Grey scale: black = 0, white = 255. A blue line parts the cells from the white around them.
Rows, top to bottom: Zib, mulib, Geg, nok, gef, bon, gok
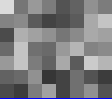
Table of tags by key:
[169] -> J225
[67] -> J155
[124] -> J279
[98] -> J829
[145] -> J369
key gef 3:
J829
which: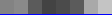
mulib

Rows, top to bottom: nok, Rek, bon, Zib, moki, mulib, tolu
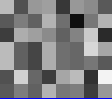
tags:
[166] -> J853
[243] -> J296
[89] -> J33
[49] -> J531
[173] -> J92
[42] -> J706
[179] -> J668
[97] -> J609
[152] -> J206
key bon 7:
J706
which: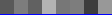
tolu
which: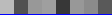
nok
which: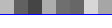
Zib
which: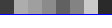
bon

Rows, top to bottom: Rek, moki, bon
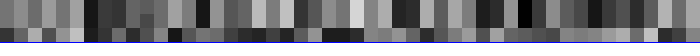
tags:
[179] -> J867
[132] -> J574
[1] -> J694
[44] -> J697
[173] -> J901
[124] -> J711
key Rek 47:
J867
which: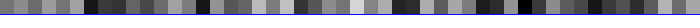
moki
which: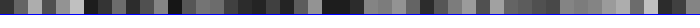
bon

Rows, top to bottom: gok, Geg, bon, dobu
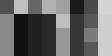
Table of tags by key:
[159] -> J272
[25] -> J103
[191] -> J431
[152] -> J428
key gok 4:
J272
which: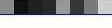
bon
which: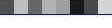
gok
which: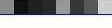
dobu

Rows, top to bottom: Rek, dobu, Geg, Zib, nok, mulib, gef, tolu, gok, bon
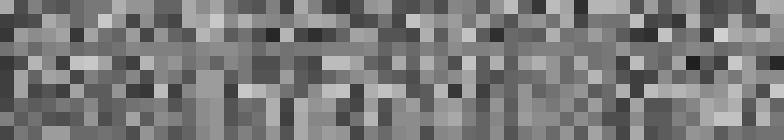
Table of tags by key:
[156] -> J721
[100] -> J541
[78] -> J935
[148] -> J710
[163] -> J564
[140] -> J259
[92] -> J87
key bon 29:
J259
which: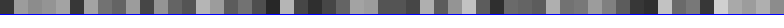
Geg
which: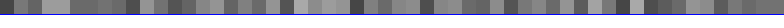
bon
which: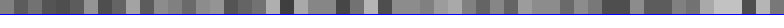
gok

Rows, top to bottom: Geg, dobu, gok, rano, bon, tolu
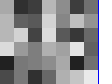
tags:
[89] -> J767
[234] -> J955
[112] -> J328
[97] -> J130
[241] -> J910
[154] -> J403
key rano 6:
J130
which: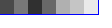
tolu
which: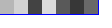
gok
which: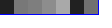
bon

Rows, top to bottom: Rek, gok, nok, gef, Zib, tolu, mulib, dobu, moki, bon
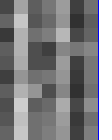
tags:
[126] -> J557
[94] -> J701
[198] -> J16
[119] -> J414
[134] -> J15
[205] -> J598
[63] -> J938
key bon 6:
J557
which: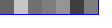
bon

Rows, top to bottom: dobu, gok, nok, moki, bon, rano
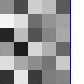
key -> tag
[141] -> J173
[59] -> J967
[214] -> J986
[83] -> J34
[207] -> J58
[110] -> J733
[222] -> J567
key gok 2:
J733
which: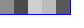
dobu
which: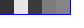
rano
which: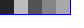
nok

